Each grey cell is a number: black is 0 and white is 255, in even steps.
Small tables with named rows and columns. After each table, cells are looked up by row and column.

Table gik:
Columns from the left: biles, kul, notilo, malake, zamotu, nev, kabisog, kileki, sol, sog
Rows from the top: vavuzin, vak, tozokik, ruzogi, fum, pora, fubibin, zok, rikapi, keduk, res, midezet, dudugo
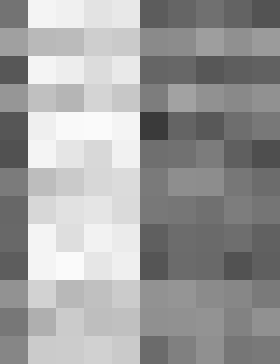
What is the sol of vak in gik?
144
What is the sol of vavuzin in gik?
99
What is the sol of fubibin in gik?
119
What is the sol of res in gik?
135
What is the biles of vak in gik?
160
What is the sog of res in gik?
122
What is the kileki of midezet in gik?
147
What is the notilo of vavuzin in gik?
240
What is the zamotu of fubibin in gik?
219
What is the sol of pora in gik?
95
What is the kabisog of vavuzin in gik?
101
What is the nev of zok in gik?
120
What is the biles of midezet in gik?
119
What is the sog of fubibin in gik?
108
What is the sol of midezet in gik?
130
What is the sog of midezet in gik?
145
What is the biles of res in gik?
146
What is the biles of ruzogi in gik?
150
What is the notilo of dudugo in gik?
204
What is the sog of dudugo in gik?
121
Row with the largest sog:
vak

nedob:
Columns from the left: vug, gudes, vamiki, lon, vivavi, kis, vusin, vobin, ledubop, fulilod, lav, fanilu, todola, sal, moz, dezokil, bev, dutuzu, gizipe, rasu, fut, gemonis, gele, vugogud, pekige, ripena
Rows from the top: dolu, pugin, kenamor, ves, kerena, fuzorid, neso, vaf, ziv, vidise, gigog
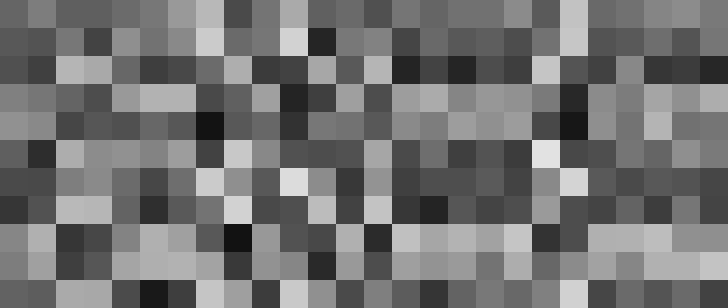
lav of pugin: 210
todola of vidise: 153
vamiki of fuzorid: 173
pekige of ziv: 144
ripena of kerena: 117
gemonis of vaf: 68
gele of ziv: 177
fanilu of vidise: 41
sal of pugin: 130
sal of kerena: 88
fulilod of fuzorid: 136
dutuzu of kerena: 144
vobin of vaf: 115
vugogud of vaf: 61
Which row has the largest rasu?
fuzorid

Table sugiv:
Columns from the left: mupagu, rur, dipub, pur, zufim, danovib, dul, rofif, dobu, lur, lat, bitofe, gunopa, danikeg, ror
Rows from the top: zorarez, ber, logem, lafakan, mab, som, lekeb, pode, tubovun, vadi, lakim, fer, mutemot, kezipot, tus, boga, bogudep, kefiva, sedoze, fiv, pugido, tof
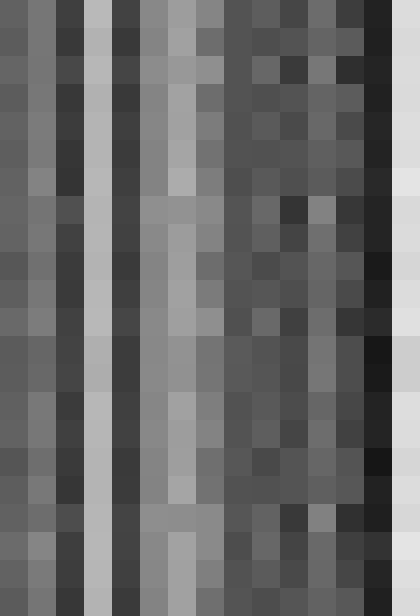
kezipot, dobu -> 89
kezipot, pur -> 173
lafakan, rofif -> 109
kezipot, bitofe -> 118
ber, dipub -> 57
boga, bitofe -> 109
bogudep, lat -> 84
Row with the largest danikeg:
fiv

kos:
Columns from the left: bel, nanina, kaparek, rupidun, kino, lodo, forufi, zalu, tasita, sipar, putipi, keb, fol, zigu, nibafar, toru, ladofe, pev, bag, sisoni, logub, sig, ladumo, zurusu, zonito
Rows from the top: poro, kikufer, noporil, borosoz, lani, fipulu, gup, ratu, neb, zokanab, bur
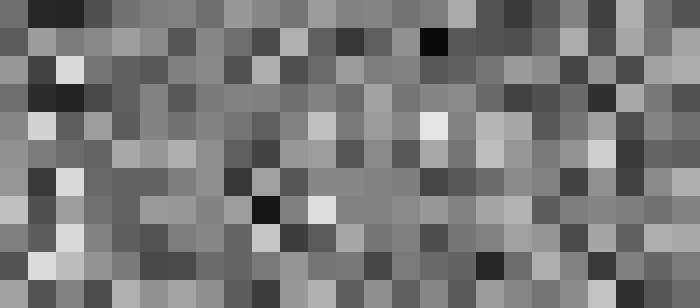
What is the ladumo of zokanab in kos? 128
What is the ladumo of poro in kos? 175
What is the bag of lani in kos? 167
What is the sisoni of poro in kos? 88
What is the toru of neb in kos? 78
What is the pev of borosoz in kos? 106
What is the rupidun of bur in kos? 77
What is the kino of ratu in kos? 98
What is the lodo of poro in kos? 125
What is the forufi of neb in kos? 124

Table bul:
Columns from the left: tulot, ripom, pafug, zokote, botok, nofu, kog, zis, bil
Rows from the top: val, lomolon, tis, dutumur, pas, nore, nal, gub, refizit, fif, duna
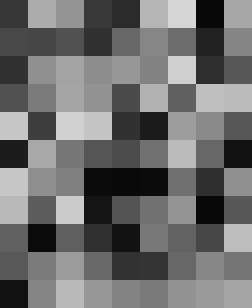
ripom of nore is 168
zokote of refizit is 48
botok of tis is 151
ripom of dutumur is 123
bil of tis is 88
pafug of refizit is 95
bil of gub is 88
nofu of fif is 52
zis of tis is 46
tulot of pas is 198
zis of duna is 154
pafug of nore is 119
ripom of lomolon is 70
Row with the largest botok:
tis

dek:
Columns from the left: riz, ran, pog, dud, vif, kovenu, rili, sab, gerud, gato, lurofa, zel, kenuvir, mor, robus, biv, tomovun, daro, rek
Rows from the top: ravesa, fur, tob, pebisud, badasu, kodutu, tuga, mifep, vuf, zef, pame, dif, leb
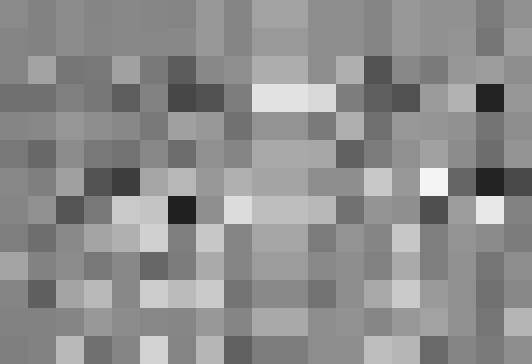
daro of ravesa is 123
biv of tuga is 244
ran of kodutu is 104
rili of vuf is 127
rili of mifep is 32
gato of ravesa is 162
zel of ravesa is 141
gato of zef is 156

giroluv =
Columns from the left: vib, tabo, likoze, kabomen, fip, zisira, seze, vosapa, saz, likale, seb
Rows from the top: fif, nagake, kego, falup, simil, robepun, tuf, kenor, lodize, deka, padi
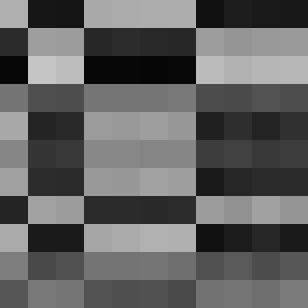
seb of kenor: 149
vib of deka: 125
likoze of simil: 40
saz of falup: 74
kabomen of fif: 169
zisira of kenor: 41
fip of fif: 172
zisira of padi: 80
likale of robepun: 56
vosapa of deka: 80
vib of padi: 86
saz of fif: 29
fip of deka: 116
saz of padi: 117
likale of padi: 110
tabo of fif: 22
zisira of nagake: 40
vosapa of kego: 187
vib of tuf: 160

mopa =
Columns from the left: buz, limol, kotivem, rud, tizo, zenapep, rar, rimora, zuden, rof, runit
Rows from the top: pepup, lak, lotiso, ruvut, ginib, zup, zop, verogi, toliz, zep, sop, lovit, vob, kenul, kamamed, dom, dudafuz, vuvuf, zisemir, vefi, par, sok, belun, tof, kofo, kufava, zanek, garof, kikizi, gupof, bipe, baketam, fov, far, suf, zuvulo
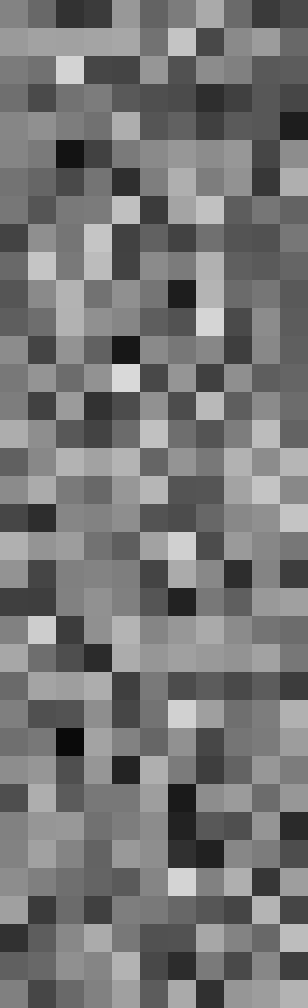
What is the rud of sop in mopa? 114
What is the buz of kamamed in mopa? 125
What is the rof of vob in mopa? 136
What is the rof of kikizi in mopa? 108
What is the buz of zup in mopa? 133
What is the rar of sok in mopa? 34
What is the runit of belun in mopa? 108
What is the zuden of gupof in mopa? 79
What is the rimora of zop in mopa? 125
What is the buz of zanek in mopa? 111
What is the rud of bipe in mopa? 99
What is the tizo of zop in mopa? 46
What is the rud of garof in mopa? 150
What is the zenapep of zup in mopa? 138
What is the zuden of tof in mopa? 147
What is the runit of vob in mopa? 95
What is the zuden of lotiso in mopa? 128
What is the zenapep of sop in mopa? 117

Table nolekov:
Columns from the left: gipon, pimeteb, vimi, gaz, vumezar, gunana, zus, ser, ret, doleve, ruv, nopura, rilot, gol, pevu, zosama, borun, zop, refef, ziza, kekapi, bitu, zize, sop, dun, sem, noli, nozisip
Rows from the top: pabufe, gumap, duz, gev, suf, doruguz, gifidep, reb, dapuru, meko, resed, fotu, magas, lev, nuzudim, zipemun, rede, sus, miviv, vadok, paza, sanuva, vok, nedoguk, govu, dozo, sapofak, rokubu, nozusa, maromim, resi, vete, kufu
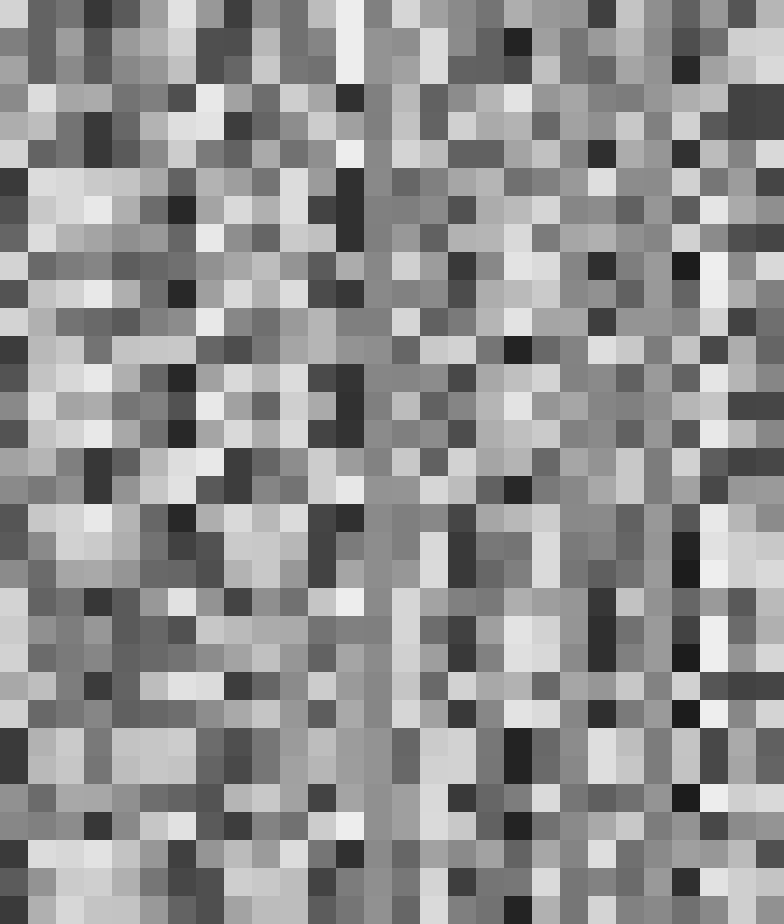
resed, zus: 40
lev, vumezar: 175
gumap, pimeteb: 99
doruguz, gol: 136
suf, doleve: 101
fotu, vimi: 115
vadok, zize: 101
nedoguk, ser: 140
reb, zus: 40
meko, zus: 112
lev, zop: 168
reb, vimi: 215
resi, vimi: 215
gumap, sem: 111

